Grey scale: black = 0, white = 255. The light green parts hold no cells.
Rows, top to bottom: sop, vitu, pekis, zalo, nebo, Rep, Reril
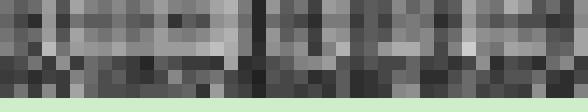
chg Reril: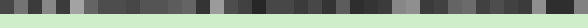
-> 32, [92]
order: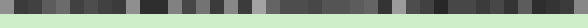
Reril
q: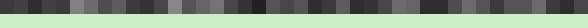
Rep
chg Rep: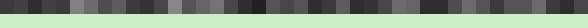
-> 17, [52]

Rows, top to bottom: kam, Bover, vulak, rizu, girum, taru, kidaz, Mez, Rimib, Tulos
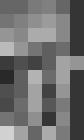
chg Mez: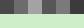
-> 5, [53]
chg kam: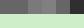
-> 5, [53]
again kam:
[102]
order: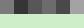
Mez
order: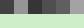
kidaz
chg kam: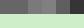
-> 4, [102]

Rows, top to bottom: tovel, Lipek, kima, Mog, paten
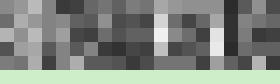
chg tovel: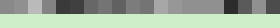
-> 1, [151]
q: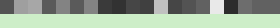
Mog
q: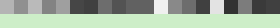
kima
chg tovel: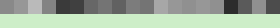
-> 14, [144]
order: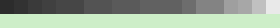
Mog

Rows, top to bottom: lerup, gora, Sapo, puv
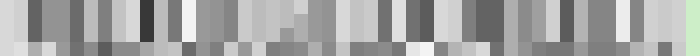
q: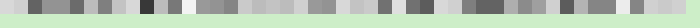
lerup
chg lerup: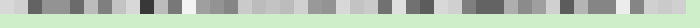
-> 14, [153]

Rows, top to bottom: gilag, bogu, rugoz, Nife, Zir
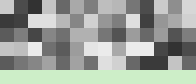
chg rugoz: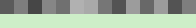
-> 6, [177]
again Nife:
[235]
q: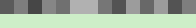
rugoz
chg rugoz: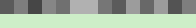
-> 8, [83]

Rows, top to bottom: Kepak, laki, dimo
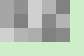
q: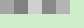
laki
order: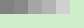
laki
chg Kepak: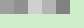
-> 0, [166]
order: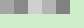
laki
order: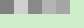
laki

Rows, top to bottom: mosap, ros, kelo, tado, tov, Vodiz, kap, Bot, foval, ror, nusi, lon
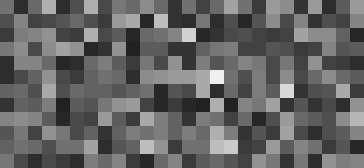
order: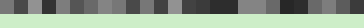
tov
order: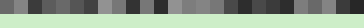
lon
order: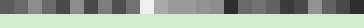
Vodiz
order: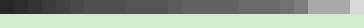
kap

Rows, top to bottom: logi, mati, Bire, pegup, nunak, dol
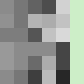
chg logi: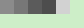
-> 2, [98]
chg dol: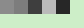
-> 1, [119]
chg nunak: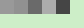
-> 1, [139]
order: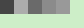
nunak
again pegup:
[139]

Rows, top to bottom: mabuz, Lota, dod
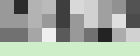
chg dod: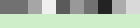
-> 9, [209]
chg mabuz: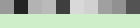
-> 1, [43]
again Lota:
[153]
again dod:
[113]
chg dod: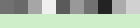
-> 1, [113]

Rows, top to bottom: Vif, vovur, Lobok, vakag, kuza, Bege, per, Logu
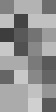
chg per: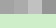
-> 0, [171]
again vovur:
[193]

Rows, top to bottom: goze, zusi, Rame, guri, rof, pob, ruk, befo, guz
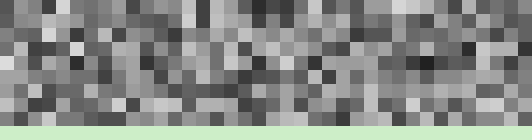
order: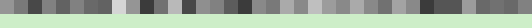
Rame
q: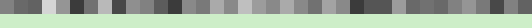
Rame
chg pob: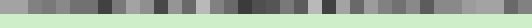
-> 34, [170]
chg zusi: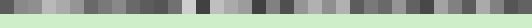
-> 20, [72]
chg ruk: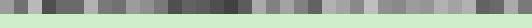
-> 2, [191]

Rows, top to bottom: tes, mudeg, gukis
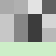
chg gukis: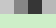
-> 2, [60]
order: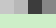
gukis

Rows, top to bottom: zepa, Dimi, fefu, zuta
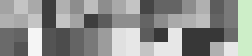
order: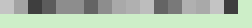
Dimi
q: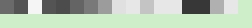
zuta

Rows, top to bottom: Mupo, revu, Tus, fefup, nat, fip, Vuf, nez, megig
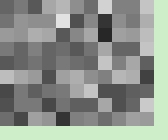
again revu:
[142]
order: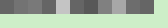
fefup
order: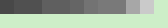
nez

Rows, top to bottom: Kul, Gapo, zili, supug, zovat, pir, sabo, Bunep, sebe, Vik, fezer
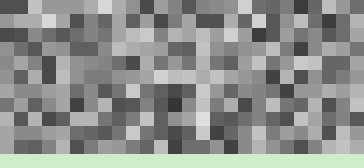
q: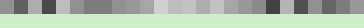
pir
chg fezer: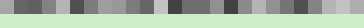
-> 11, [188]
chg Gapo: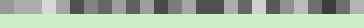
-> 8, [165]
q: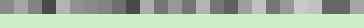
zovat

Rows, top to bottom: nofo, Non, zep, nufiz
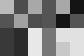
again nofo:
[168]
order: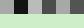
nofo
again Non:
[84]
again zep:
[225]

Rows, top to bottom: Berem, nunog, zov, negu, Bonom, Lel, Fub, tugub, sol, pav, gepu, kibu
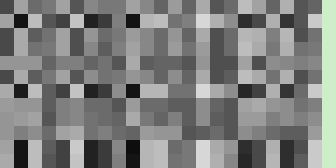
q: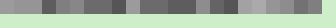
tugub
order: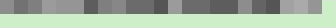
tugub
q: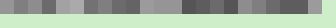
pav

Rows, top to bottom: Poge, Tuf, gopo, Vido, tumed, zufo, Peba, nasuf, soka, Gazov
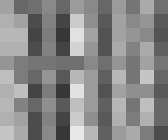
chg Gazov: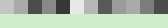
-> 7, [96]
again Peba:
[143]
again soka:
[176]
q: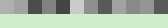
Tuf
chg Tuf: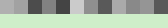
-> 8, [162]

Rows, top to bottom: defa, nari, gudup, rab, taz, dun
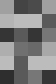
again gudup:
[53]
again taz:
[188]
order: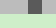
taz
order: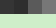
dun
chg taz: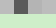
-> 2, [188]

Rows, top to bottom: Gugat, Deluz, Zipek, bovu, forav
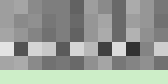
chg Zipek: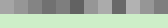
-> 10, [144]
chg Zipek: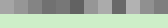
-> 4, [126]
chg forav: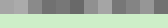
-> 10, [144]
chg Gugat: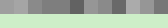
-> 6, [158]

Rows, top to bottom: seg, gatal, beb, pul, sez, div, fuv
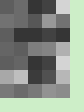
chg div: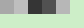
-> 2, [59]
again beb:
[53]

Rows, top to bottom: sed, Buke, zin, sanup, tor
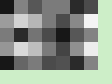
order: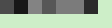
sed
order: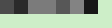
sed
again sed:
[123]
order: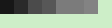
sed
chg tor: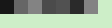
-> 2, [123]
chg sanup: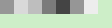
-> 5, [144]

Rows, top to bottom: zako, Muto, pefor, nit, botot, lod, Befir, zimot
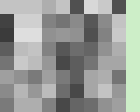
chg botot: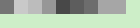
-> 6, [116]
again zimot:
[174]
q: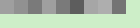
lod

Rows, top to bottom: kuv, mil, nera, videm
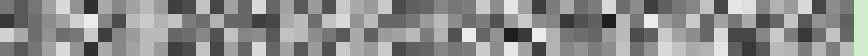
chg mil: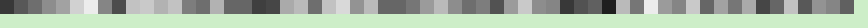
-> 9, [186]
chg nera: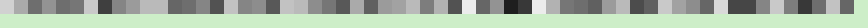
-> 42, [102]
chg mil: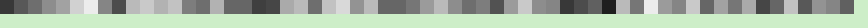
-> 41, [82]
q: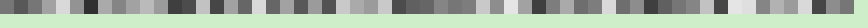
kuv
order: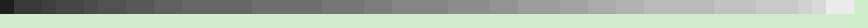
nera

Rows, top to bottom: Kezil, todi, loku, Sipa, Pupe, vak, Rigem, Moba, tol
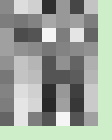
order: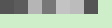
vak
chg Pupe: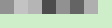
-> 3, [84]
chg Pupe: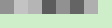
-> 3, [84]
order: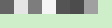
loku
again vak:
[84]
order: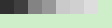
Rigem

